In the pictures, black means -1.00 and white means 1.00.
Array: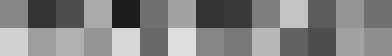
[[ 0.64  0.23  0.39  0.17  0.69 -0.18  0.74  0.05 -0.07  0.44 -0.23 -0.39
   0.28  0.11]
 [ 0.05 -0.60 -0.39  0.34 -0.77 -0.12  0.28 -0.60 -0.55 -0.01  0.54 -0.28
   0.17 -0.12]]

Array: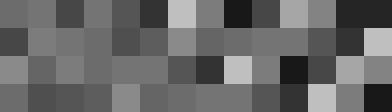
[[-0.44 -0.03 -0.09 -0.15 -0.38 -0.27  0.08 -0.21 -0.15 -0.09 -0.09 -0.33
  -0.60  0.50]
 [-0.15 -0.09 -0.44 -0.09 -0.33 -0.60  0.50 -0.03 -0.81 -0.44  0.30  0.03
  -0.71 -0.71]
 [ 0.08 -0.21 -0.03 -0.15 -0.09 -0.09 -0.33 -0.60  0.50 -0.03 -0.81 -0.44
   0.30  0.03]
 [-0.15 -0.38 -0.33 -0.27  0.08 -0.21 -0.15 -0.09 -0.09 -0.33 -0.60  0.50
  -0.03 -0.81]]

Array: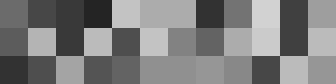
[[-0.28  0.41 -0.55  0.47 -0.39  0.53  0.02 -0.22  0.35  0.59 -0.50  0.47]
 [-0.61 -0.39  0.29 -0.34 -0.22  0.13  0.13  0.18  0.07 -0.44  0.47  0.18]
 [-0.16 -0.44 -0.55 -0.72  0.53  0.35  0.35 -0.61 -0.10  0.65 -0.50  0.24]]

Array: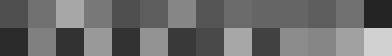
[[-0.67  0.00 -0.61  0.20 -0.61  0.15 -0.55 -0.43  0.31 -0.49  0.10  0.05
   0.26  0.64]
 [-0.38 -0.11  0.31 -0.06 -0.38 -0.27  0.05 -0.33 -0.16 -0.21 -0.21 -0.27
  -0.11 -0.72]]

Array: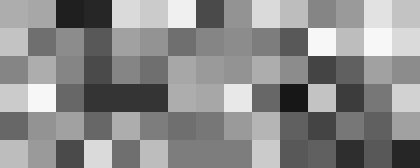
[[ 0.59  0.94 -0.19 -0.59 -0.59 -0.59  0.36  0.31  0.82 -0.19 -0.82  0.53
  -0.53 -0.07  0.65]
 [ 0.04  0.36  0.04 -0.42  0.04 -0.13  0.31  0.21  0.15  0.36  0.10 -0.47
  -0.25  0.26  0.10]
 [ 0.36  0.31 -0.76 -0.70  0.71  0.59  0.88 -0.42  0.15  0.71  0.48  0.04
   0.21  0.77  0.53]
 [ 0.48  0.21 -0.42  0.71 -0.13  0.48 -0.02 -0.02 -0.02  0.59 -0.31 -0.25
  -0.64 -0.31 -0.70]
 [-0.19  0.15  0.26 -0.19  0.36 -0.02 -0.13 -0.07  0.21  0.42 -0.25 -0.47
  -0.07 -0.25  0.26]
 [ 0.53 -0.13  0.10 -0.31  0.26  0.15 -0.13  0.04  0.10 -0.02 -0.31  0.94
   0.48  0.94  0.71]]

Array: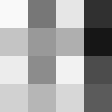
[[ 0.64  0.43  0.69 -0.29]
 [ 0.54  0.20  0.37 -0.83]
 [ 0.85  0.10  0.90 -0.40]
 [ 0.95 -0.07  0.80 -0.62]]

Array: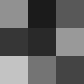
[[ 0.53 -0.09 -0.47]
 [-0.58 -0.68  0.20]
 [ 0.14 -0.79 -0.31]]

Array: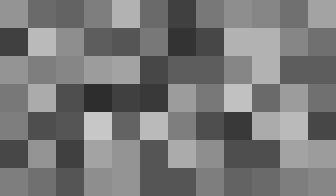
[[-0.50  0.46  0.11 -0.27 -0.33 -0.06 -0.60 -0.44  0.40  0.40  0.05 -0.12]
 [-0.06  0.34 -0.39 -0.65 -0.50 -0.55  0.22 -0.06  0.51 -0.17  0.22 -0.12]
 [-0.44  0.16 -0.50  0.28  0.16 -0.33  0.34  0.11 -0.39 -0.39  0.28  0.22]
 [ 0.16 -0.01  0.05  0.22  0.28 -0.44 -0.27 -0.27  0.05  0.40 -0.27 -0.27]
 [-0.01 -0.12 -0.33  0.11  0.16 -0.33 -0.33 -0.01 -0.22 -0.17 -0.01  0.05]
 [ 0.16 -0.17 -0.22 -0.01  0.40 -0.17 -0.50 -0.06  0.11  0.05 -0.12  0.28]
 [-0.01 -0.39 -0.33  0.56 -0.22  0.46 -0.01 -0.39 -0.55  0.34  0.46 -0.44]]
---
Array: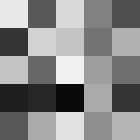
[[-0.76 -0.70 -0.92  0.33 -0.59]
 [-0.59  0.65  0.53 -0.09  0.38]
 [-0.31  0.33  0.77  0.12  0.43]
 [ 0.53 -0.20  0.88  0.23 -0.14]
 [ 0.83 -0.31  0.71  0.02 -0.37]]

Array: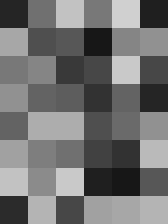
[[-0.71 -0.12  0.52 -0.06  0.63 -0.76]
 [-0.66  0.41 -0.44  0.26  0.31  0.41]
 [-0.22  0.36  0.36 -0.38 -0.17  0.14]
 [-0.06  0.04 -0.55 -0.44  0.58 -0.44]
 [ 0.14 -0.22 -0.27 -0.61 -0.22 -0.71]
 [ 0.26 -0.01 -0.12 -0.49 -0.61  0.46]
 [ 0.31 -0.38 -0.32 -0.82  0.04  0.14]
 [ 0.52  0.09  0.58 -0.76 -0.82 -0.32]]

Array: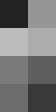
[[-0.73  0.18]
 [-0.15 -0.55]
 [-0.04 -0.26]
 [ 0.47  0.35]]

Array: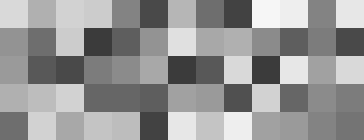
[[-0.14  0.65  0.32  0.54  0.48 -0.48  0.81  0.54  0.87  0.26  0.21  0.03
  -0.09]
 [ 0.15 -0.14  0.60 -0.54 -0.26  0.15  0.76  0.32  0.38  0.09 -0.26 -0.03
  -0.43]
 [ 0.21 -0.31 -0.43 -0.03  0.09  0.32 -0.54 -0.31  0.70 -0.54  0.81  0.26
   0.70]
 [ 0.38  0.48  0.65 -0.20 -0.20 -0.26  0.26  0.21 -0.37  0.65 -0.20  0.09
  -0.03]
 [ 0.70  0.38  0.65  0.60  0.03 -0.43  0.43 -0.14 -0.48  0.93  0.87  0.03
   0.81]]

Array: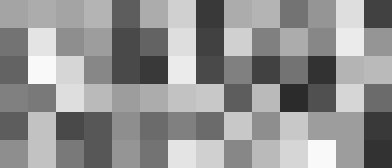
[[-0.27  0.52 -0.43 -0.32  0.11 -0.16  0.00 -0.16  0.57  0.11  0.57  0.23
   0.23 -0.55]
 [-0.22  0.95  0.68  0.06 -0.43 -0.55  0.84 -0.43  0.00 -0.49 -0.10 -0.61
   0.41  0.46]
 [-0.10  0.79  0.11  0.23 -0.43 -0.22  0.74 -0.49  0.63  0.00  0.35  0.06
   0.84  0.17]
 [ 0.00 -0.05  0.74  0.46  0.23  0.35  0.52  0.57 -0.27  0.46 -0.66 -0.37
   0.68 -0.16]
 [ 0.11  0.52 -0.05 -0.32  0.17 -0.10  0.79  0.63  0.06  0.46  0.68  0.95
   0.23 -0.61]
 [ 0.29  0.35  0.29  0.41 -0.27  0.35  0.63 -0.55  0.35  0.41 -0.10  0.17
   0.74 -0.49]]

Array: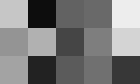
[[ 0.16  0.39 -0.46 -0.01  0.66]
 [ 0.28 -0.73 -0.29 -0.12 -0.57]
 [ 0.55 -0.90 -0.23 -0.18  0.86]]

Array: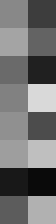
[[-0.81 -0.92]
 [-0.28  0.39]
 [-0.17 -0.75]
 [ 0.01  0.70]
 [ 0.07 -0.52]
 [ 0.13 -0.40]
 [ 0.24  0.50]
 [ 0.29 -0.22]]

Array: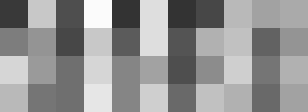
[[-0.55  0.57 -0.39  0.97 -0.60  0.74 -0.60 -0.44  0.45  0.27  0.33]
 [-0.02  0.16 -0.44  0.57 -0.29  0.74 -0.34  0.39  0.51 -0.23  0.16]
 [ 0.45 -0.08 -0.13  0.80  0.04  0.62 -0.18  0.51  0.39 -0.18  0.27]
 [ 0.68  0.21 -0.13  0.68  0.04  0.27 -0.39  0.10  0.62 -0.08  0.39]]
